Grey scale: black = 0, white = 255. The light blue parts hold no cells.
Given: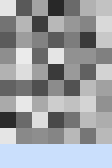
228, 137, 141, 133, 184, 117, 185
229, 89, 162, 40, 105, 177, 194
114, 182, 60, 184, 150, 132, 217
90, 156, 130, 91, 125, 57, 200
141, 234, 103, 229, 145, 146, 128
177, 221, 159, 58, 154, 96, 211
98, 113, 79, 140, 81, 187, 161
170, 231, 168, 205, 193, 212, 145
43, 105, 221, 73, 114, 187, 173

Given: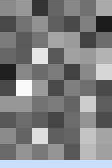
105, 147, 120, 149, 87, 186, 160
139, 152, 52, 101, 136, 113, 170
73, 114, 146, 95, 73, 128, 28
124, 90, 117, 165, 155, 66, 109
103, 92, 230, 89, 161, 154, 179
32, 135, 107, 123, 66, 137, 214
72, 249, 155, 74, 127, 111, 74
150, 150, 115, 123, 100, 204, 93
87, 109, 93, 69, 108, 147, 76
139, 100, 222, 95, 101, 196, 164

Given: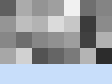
167, 209, 83, 101, 122, 180, 44
95, 171, 148, 159, 241, 111, 132
149, 190, 179, 219, 199, 59, 139
135, 110, 135, 145, 158, 64, 177

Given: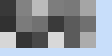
214, 52, 72, 216, 91, 172
57, 130, 187, 125, 121, 165
49, 123, 113, 58, 91, 112

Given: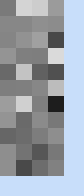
143, 73, 109, 129
122, 212, 205, 155
135, 135, 143, 140
133, 146, 160, 72
148, 127, 126, 218
105, 195, 97, 80
126, 127, 135, 188
157, 208, 127, 29
148, 106, 139, 120
102, 108, 125, 142
142, 115, 86, 120

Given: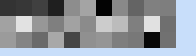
155, 132, 106, 168, 69, 144, 149, 126, 120, 8, 113
51, 55, 64, 31, 141, 164, 3, 137, 100, 128, 126
162, 226, 151, 127, 162, 139, 204, 188, 127, 225, 111

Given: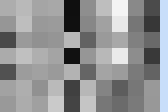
153, 172, 160, 202, 68, 197, 119, 107, 122, 152
173, 185, 165, 168, 15, 142, 190, 244, 137, 75
150, 190, 153, 155, 16, 135, 161, 232, 118, 55
73, 154, 145, 149, 184, 98, 154, 168, 128, 105
171, 192, 175, 164, 17, 150, 184, 234, 141, 57
81, 156, 161, 154, 179, 101, 164, 156, 122, 99
162, 174, 145, 186, 64, 183, 132, 93, 119, 153
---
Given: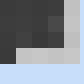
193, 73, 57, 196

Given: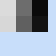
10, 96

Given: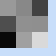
66, 144, 9

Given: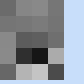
118, 123, 92, 138

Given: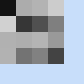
204, 80, 174, 178

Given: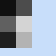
76, 96

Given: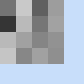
157, 118, 161, 197

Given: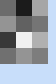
166, 97, 56
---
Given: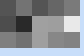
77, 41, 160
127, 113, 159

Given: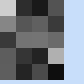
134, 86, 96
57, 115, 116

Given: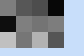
14, 127, 116
192, 118, 178

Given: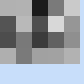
84, 185, 79
77, 121, 59

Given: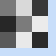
39, 123, 235
90, 233, 43

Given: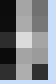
13, 171, 119
45, 219, 165

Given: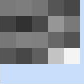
66, 49, 73
119, 130, 128

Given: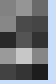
135, 74, 69
41, 84, 50

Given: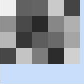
144, 73, 41
183, 54, 93
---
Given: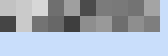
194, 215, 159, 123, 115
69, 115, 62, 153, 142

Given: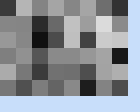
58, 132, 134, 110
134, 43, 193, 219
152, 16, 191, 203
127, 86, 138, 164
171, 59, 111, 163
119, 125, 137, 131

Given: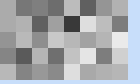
171, 127, 188, 149
171, 96, 57, 189
148, 142, 183, 181
133, 181, 194, 125
184, 152, 222, 177

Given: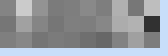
132, 147, 126, 126, 119
118, 133, 127, 135, 178
127, 117, 120, 103, 160

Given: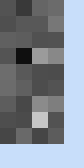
83, 101
79, 88
96, 81
84, 155
109, 77
108, 77
93, 139
78, 198
70, 70

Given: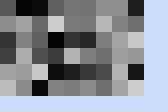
88, 11, 117, 143, 30
141, 104, 121, 184, 110
52, 96, 52, 124, 199
65, 79, 180, 112, 152
161, 199, 30, 75, 21
186, 7, 123, 110, 205

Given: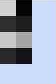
210
47
200
40

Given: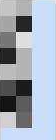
197
166
119
36
188
78
19
207

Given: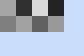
165, 218
127, 97
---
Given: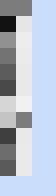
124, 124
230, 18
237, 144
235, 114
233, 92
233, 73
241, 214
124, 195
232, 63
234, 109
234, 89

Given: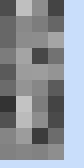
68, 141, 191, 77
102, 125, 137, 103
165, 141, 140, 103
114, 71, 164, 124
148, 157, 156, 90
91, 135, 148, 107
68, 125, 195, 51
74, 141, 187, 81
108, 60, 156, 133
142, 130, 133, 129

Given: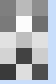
142, 186, 127
111, 252, 122
224, 190, 225
205, 66, 211
78, 222, 58

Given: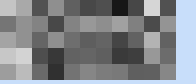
81, 214, 71, 23, 79, 72, 96, 143, 82, 169, 196
148, 75, 128, 161, 142, 152, 131, 72, 131, 145, 117
98, 179, 98, 69, 100, 94, 110, 143, 101, 145, 164
108, 152, 62, 58, 95, 101, 98, 56, 78, 211, 199
135, 96, 95, 121, 124, 134, 115, 48, 106, 187, 157

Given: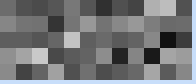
81, 189, 176, 68, 80, 48, 85, 120, 86, 75, 81, 108
108, 106, 125, 152, 136, 115, 152, 117, 52, 114, 116, 134
60, 17, 136, 99, 90, 106, 95, 195, 102, 85, 94, 94
156, 165, 25, 133, 35, 141, 99, 91, 73, 201, 164, 144
135, 91, 166, 104, 91, 77, 112, 80, 161, 100, 67, 138

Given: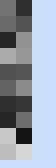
48, 115
83, 105
145, 38
150, 170
85, 80
139, 99
53, 48
109, 38
20, 199
214, 189
